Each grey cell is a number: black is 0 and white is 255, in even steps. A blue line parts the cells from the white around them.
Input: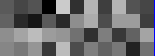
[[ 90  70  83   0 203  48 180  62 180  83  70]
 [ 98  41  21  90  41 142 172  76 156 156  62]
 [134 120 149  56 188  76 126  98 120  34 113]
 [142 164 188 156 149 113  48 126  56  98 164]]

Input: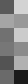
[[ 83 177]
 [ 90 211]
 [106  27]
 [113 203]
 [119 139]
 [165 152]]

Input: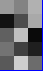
[[ 18  77 169]
 [ 89 206 108]
 [ 96 192  10]
 [115  64  31]
 [155 131 177]]

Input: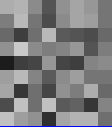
[[ 28  62  69 151  69  62 132 139]
 [ 76 193 111 193  90  98  54 132]
 [105  62 111 185  90  84  76 105]
 [125 185 117  76 139 165 158 117]
 [145 201 139 125 132 151  84 125]
 [158 185 132  90 139 158 117 117]
 [165  54 111  69 145 125 173 105]
 [173 179 139  84 145 165 151 117]
 [193 158 145  47 165 179 179 111]]

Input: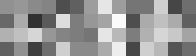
[[ 96 145  62 110 207 138 138 171 237  70 207 184  84 110]
 [104 171  49  90 222 125 151 164 250  78 171 192 171  96]
 [145 151 138 132  78  96 157 230 157 117 117 207  70 110]
 [177 192 214 151 132 125 117 230 184 125 177 214 200 164]]

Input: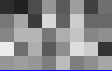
[[ 45  33  76 150  90 158  64 111]
 [119 166  58 216  98 204 104 104]
 [134 181 181 119 174 196 134 142]
 [150 158 150 126 188 126 142 166]
 [237 111 174  90 142 222 204  51]]
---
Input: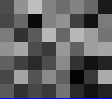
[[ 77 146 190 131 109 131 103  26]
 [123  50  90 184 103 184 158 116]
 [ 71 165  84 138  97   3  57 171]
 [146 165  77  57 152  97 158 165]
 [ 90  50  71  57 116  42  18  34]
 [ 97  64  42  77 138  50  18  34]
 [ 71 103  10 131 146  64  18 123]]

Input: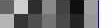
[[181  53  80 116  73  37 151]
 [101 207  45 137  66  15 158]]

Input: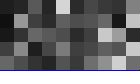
[[ 24  51 103  89  77  43  63 201 157  43]
 [ 30  37  89  37 213  43  71  57  51 129]
 [ 16 151  63  43  95  77  83 103  24 194]
 [103  77  51  37  83  57 110 144 207 110]
 [ 63 136  30  71 123  63  71  95  83 201]]

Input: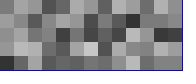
[[150 185 177 109  89 164 198  82 171 136 130 177 157]
 [ 51 102 164  89 102  96 117 109 143 185 109 130 130]
 [123 164 150  82 102 171 150  96 177 157 109 177 143]
 [143 164 117 130  64 117  70  96  70 185 150  57  64]
 [157 136  89 136 164 150  76 123  89  51 123 123 136]]

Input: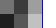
[[ 31  87 193]
 [115  59 158]]

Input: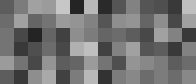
[[ 93 124 161 155 199  36 184  42  85 130  85  79  57 191]
 [ 93  57 142 169  65 124 184  50 124 136 108 124 108 136]
 [108 161 101 116 155 148 130  85 142 148 101 142  72 161]
 [116  57  79 108  72 176 191  65 130 161  85  93  57 130]
 [155 116  72 148  93 101 155 116  79 148 136 124  93 108]
 [116  72  36 101  65 142 124 101 108  93  72 161 130  57]]

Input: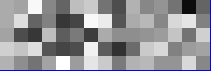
[[171 163 248 135 100 190 202 115  77 178 135 148 115  12 100]
 [208 196 222  85  69  77 241  93  49 107 202 216 129 156 163]
 [178 142 115 163 255 156 229 202 122 178 184 148 148 216 135]
 [171 222 100 129  55  69 248 235  85 171 184 135 216 229 129]
 [163  77  55 190  93 122  61 171 142 142 148 156 196 115 208]]

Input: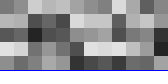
[[121 142 206 183 191 163 142 128 218 169  95 134]
 [142 108 128 169 150  51  73  87  59 108 102 163]
 [225 212 114 150 114  79 225 218 225 191 156  36]
 [183 177  79 102  73 218 198 198  95 177 198 150]
 [ 87 102  36  79  87 142 150 163  79 121 134  51]]

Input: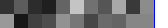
[[153  23  64  77 146 119  70 106 100 134 134]
 [ 50  92  44  31 100 196 113  85 168  57 140]]
